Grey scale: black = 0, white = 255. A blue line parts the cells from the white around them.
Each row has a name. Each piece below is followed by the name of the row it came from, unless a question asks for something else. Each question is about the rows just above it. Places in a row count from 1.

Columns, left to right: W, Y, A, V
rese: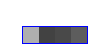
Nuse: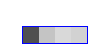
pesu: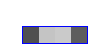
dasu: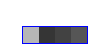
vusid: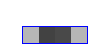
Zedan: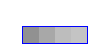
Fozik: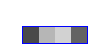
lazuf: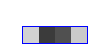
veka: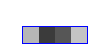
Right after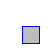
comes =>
[196]
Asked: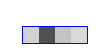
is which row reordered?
Nuse
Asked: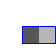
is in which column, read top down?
V

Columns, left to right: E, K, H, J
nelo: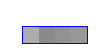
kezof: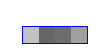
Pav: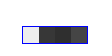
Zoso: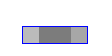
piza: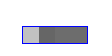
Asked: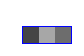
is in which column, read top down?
J
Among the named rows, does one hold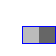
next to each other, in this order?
no
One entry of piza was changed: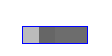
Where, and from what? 1, [193]
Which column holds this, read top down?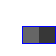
K
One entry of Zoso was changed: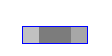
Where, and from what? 1, [187]

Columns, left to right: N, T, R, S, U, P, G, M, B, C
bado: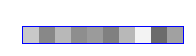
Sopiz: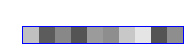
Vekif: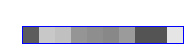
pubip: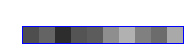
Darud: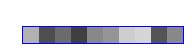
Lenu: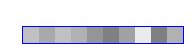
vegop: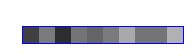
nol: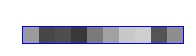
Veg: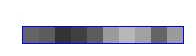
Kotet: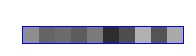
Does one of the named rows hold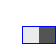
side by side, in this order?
no
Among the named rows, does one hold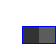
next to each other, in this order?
no
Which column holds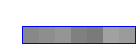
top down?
P
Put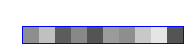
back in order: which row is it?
Sopiz
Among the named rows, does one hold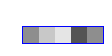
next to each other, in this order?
yes
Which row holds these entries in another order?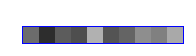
pubip

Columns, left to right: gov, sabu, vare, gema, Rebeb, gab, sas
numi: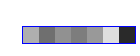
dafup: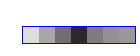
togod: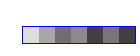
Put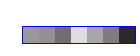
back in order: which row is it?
dafup
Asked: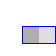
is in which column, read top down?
gov
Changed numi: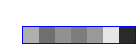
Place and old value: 6, [222]

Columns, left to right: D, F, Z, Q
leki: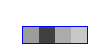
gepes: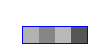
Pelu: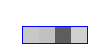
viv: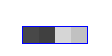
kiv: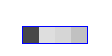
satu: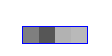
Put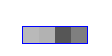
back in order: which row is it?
satu
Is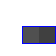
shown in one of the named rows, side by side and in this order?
no

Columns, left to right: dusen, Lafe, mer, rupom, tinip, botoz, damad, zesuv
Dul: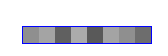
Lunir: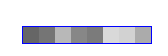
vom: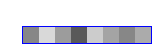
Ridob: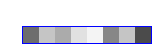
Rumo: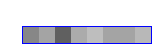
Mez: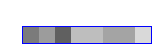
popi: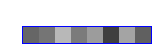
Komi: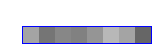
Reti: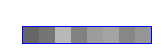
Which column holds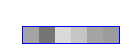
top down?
Lafe
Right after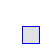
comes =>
[244]
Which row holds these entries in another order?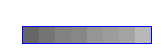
Reti

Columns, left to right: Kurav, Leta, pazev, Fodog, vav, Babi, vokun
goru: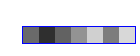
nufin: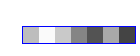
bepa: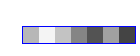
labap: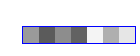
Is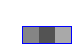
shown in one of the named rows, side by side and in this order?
yes
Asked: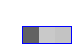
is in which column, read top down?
pazev
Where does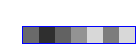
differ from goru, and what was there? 5, [208]
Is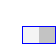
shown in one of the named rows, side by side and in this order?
yes
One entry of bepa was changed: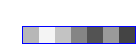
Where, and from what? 6, [161]

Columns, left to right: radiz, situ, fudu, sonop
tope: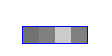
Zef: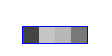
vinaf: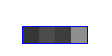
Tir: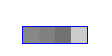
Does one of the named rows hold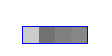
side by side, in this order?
no
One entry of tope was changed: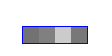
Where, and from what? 4, [128]
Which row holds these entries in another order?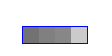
Tir

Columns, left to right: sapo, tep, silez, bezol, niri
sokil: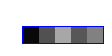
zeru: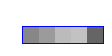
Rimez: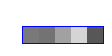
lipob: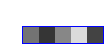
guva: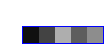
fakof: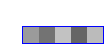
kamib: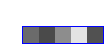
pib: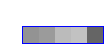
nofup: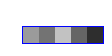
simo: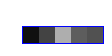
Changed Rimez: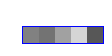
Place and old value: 1, [121]
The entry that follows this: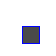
[141]

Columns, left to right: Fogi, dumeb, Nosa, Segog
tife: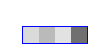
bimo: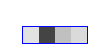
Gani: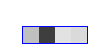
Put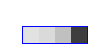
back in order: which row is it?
Gani
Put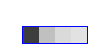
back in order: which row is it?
Gani
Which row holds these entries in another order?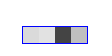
bimo
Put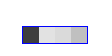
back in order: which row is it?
Gani
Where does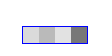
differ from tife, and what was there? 4, [112]
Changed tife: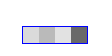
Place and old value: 4, [112]

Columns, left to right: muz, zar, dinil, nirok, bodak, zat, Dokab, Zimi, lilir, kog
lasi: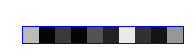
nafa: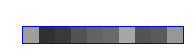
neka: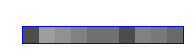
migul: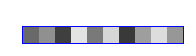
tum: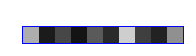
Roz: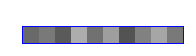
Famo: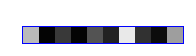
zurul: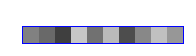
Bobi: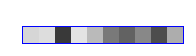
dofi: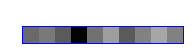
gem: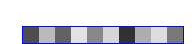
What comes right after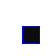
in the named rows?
[158]
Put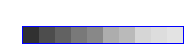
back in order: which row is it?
gem

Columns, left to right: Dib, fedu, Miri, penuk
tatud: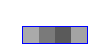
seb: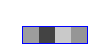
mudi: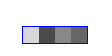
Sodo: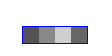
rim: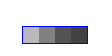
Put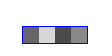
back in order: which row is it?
mudi
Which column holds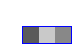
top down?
Miri
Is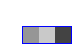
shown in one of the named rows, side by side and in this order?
no
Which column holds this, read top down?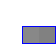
fedu
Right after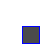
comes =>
[136]
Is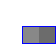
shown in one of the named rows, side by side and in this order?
no

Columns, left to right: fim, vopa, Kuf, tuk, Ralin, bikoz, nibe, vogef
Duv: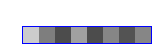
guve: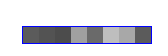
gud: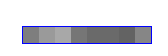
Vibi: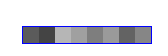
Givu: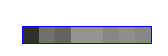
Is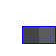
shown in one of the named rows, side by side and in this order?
no
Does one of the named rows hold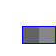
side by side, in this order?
yes
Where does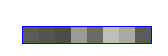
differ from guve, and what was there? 4, [160]
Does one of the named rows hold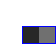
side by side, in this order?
no
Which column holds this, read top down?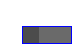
Ralin
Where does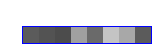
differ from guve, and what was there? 6, [190]

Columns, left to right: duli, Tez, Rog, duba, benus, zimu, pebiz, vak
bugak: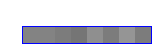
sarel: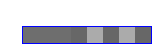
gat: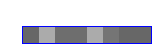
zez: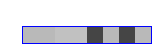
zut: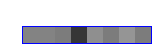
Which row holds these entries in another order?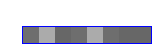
sarel
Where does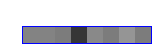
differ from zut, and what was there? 5, [143]
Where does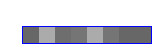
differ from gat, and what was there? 4, [110]
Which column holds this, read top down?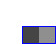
benus
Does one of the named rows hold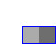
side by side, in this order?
yes
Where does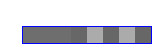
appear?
sarel
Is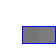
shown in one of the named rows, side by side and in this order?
no

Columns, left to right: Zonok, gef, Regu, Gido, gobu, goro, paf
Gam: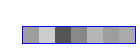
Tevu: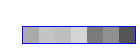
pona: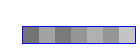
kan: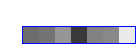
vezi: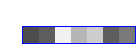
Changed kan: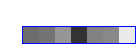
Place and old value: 4, [57]
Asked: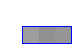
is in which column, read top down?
goro
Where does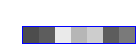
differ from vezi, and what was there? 3, [241]
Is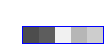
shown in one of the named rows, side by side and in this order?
yes
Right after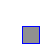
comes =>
[85]
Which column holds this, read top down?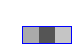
paf

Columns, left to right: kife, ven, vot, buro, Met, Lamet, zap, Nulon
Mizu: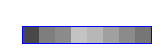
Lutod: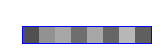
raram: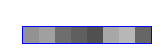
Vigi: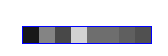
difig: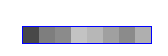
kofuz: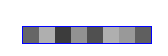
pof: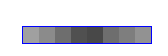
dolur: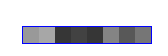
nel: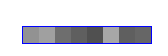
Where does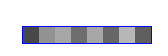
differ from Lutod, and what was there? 1, [80]
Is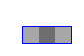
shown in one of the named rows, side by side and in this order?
yes
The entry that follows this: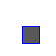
[118]
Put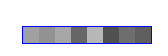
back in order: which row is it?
raram
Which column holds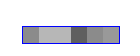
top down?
zap

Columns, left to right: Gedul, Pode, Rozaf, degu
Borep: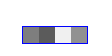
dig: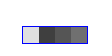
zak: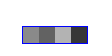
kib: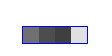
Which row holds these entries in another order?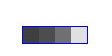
kib
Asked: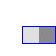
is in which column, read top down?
Gedul
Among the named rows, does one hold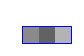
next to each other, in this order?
yes
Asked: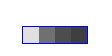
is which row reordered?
kib

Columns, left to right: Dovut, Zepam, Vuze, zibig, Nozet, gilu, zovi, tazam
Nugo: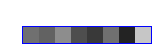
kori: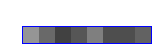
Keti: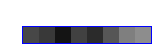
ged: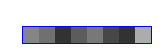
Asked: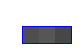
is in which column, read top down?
gilu
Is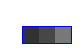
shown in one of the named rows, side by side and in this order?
no
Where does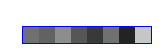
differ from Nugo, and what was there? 4, [78]
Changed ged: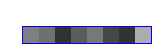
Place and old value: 1, [133]
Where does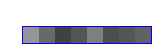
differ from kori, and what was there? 7, [78]

